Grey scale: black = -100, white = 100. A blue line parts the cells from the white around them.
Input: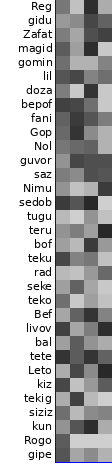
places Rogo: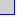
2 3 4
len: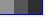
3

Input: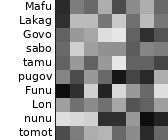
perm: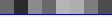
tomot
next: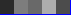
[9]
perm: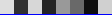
Funu
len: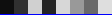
8
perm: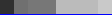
Lakag
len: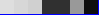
7
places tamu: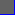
1 3 6 7

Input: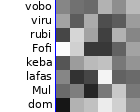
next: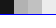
[63]
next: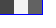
[-17]

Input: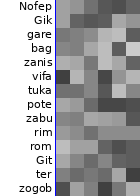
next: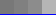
[48]
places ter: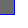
2 4
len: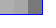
3
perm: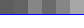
Git
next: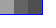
[-27]

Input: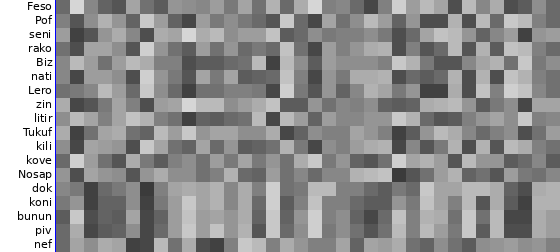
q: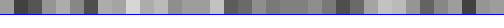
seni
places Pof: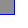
3 13 22
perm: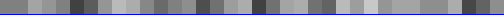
Tukuf
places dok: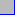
19 20 30 31
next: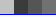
[23]
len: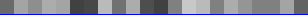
22

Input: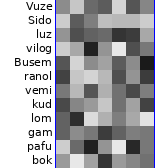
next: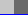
[-28]
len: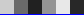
6

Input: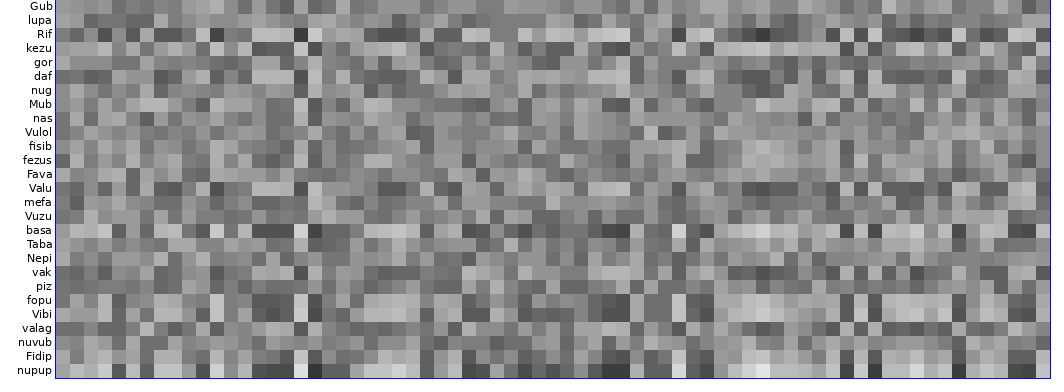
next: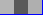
[32]
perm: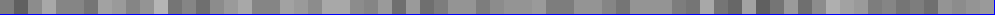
Gub

